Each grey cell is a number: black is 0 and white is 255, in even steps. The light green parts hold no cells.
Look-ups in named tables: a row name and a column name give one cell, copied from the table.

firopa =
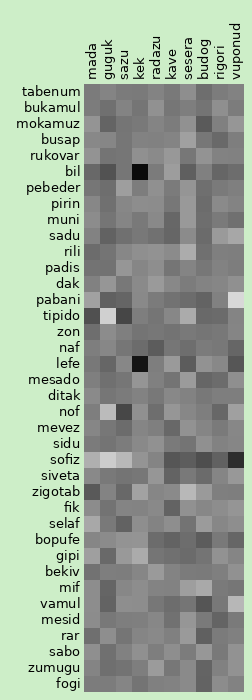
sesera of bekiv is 123
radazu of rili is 146
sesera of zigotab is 184
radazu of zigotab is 134
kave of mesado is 116
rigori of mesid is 100
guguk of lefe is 102
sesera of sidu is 116
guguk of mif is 101
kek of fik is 131

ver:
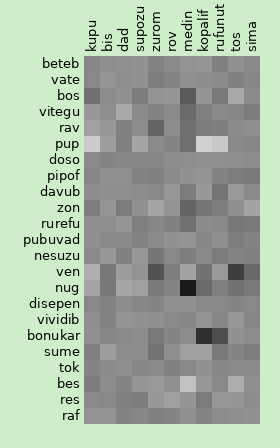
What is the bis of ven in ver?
120
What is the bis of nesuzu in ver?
152
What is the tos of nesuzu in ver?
132
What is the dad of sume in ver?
140
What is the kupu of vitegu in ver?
152
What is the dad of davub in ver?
143
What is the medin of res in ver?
148
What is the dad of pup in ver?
129
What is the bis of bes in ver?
140
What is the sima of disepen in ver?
136
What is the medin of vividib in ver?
134
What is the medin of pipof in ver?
146
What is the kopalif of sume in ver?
160
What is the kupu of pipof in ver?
135
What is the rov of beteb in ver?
138
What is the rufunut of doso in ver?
144
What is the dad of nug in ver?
166
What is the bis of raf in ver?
147

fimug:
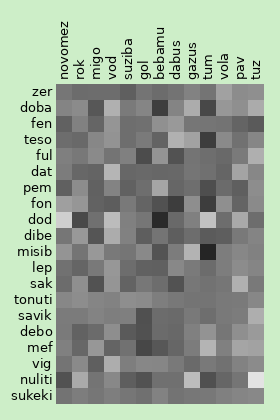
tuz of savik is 174
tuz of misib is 129
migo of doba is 87
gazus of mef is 124
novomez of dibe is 118
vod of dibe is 172
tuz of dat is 135
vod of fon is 93
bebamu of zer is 108
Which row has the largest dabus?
teso

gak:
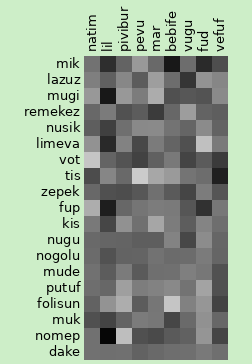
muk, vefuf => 103
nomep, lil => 6
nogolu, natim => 107
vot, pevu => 66
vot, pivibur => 83
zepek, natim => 104
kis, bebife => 124
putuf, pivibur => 159
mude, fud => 119
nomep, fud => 149
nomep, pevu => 80
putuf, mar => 130
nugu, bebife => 131
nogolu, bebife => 107

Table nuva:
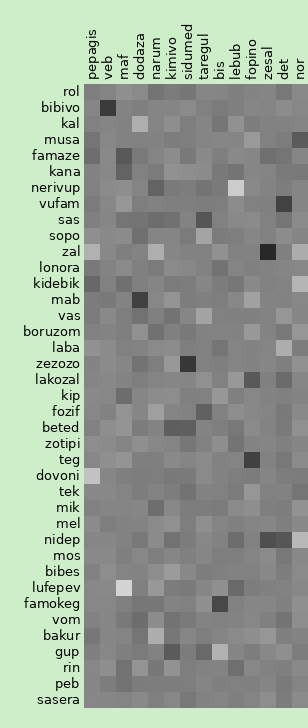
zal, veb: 136
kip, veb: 135
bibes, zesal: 136
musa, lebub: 133
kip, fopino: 135
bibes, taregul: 125
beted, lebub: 120
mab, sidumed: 125
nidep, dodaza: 121
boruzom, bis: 131
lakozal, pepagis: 133
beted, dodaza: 124
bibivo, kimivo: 133
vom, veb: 134
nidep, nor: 184
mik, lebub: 138
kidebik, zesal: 129
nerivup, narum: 99
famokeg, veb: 135
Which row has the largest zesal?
bakur

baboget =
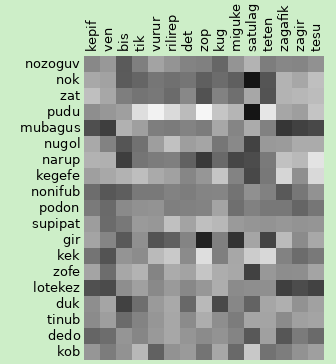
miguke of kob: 105
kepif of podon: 122
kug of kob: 167
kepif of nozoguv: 136
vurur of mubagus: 126
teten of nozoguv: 125
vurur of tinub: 150
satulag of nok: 20
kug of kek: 127
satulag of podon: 129
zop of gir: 34
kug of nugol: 118
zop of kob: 116
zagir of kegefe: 143
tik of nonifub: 121
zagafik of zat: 179
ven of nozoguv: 152
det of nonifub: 125
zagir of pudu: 158
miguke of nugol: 137
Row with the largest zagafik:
kegefe

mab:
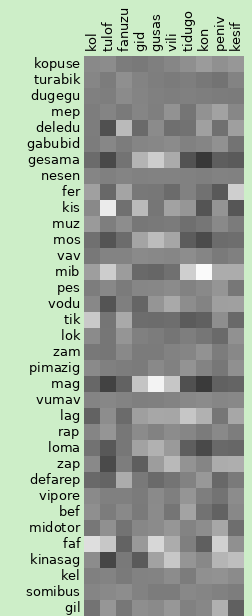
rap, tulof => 149
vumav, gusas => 128
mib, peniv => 172
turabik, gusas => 126
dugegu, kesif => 123
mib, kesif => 172
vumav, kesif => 136
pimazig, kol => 138
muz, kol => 154
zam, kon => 146
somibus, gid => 130
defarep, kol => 105
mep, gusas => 127
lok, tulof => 118
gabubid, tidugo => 129
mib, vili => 112
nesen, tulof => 128
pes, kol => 125
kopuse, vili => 134

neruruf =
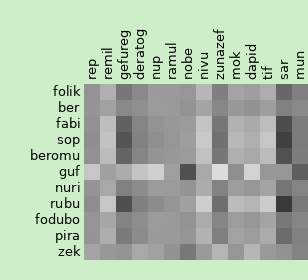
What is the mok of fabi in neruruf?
177
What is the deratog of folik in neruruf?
137
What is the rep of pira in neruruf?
148
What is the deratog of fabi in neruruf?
132
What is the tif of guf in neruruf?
151
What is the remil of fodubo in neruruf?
166
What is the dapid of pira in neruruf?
156
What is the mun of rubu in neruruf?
122
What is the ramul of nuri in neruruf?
155
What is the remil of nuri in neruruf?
168
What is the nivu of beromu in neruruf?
193
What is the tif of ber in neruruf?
158
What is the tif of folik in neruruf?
173
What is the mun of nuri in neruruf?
132
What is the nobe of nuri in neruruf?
148
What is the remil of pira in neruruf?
173

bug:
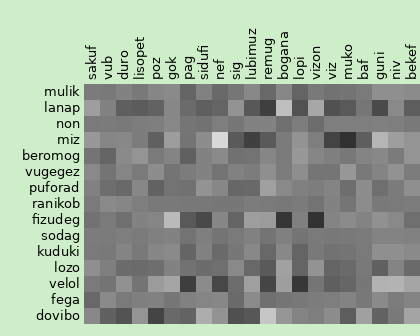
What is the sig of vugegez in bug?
129
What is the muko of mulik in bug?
116
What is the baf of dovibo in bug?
160
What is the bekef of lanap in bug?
93
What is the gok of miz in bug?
157
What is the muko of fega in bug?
131
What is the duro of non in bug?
121
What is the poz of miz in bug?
96
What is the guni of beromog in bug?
136
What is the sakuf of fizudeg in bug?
114
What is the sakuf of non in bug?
122
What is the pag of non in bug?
117
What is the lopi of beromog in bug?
152
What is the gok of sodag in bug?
130
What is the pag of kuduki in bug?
101
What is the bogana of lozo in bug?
161
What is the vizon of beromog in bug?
134
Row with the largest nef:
miz

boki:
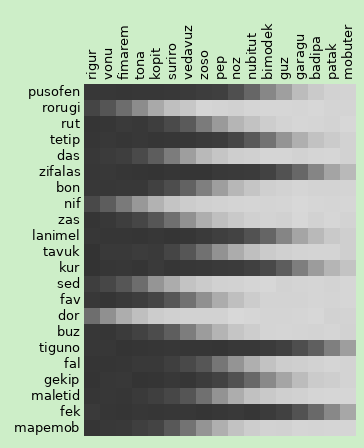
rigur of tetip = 54
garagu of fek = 82
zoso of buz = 156
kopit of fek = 54
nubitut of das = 208
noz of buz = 197
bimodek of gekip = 137
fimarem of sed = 86
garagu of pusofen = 188
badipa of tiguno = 95
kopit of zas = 86
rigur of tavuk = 51
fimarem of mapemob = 57
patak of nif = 213
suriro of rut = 74
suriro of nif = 196

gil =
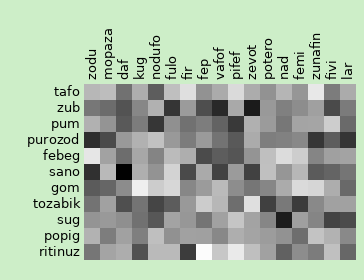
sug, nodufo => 87
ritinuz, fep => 252
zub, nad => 128
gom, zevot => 118
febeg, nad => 220
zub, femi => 141
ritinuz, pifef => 234
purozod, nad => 129
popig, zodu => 178
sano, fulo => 211
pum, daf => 89
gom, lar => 105
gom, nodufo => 204
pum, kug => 124
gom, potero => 134
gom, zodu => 91

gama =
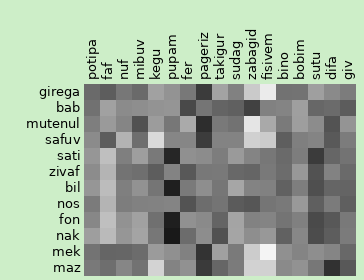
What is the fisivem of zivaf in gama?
121
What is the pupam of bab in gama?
149
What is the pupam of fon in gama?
31
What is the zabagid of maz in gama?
210
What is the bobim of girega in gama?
115
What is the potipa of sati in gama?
150
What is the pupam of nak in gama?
25
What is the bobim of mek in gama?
132
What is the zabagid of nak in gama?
142
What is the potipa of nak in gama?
158
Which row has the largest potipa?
nak

